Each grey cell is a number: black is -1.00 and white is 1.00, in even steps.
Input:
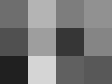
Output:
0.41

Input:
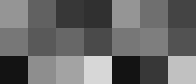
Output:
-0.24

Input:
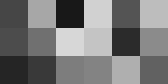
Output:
0.31

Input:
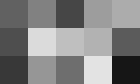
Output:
0.01

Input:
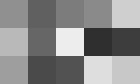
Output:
-0.25

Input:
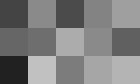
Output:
0.08

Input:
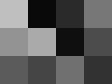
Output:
-0.93
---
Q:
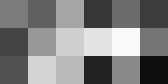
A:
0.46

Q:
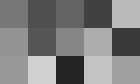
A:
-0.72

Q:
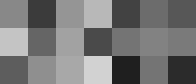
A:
0.32

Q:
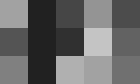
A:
0.38

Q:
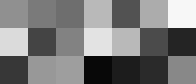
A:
0.24

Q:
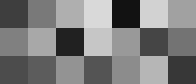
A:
0.15

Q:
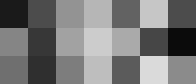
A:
-0.02

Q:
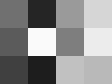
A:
0.51
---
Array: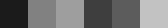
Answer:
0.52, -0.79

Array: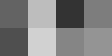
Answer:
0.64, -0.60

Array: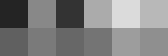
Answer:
0.72, -0.72

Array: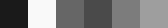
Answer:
0.95, -0.80

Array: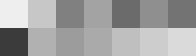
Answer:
0.87, -0.54

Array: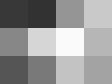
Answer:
0.96, -0.61

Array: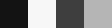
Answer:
0.94, -0.85

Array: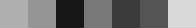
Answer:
0.70, -0.82
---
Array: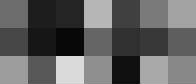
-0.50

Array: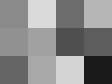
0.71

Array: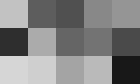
-0.37

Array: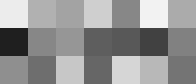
0.06

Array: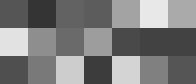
0.28

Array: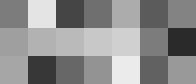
0.35
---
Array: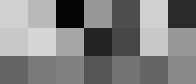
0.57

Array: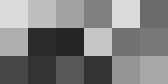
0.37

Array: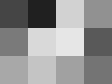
-0.04

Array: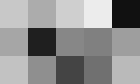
0.30

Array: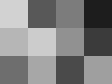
0.43

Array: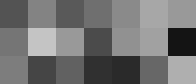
-0.08

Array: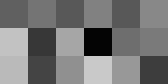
0.52

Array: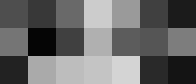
-0.08

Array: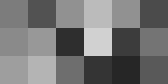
0.08

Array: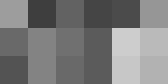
-0.18
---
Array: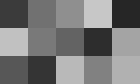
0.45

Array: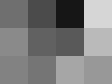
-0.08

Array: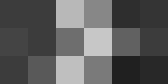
-0.04

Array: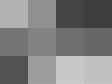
0.23

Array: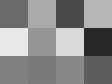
-0.05

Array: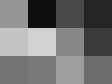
-0.04

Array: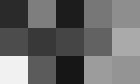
-0.83

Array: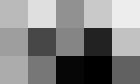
-0.95
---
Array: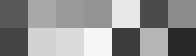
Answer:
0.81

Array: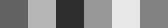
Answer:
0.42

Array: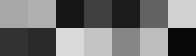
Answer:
0.64

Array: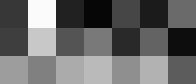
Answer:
0.57

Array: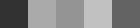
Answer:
0.33

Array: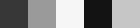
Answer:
0.55
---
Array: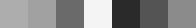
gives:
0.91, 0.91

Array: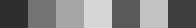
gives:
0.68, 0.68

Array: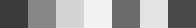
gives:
0.90, 0.90

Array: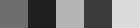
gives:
0.41, 0.72

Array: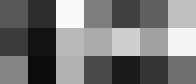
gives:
0.33, 0.96

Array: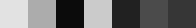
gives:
0.59, 0.77

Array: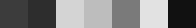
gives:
0.48, 0.77

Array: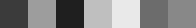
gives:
0.50, 0.83

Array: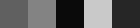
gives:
-0.92, 0.58
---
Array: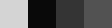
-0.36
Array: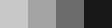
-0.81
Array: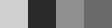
-0.16
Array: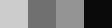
-0.92
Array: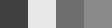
0.08
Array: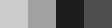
-0.39
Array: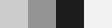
0.89
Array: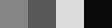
-0.92
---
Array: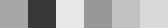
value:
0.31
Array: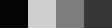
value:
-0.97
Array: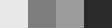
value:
0.82
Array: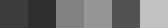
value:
-0.52
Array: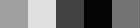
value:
0.25
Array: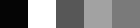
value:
-0.96
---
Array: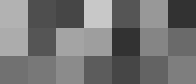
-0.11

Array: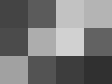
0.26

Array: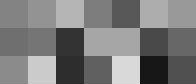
0.09

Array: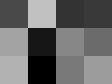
0.40

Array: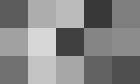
-0.11

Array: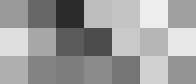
0.37
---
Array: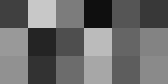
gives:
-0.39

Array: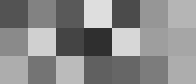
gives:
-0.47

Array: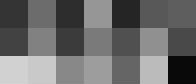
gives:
-0.54

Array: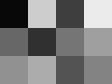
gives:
-0.08

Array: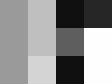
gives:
-0.26

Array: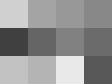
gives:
0.01
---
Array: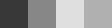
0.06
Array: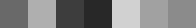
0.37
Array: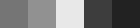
0.14
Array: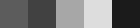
-0.49
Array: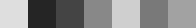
-0.71
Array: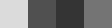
-0.37
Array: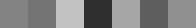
-0.10
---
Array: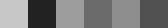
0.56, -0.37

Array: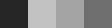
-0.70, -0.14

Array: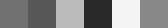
-0.11, 0.07

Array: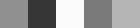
0.13, 0.41

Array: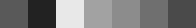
-0.30, -0.42

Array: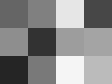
-0.21, 0.47
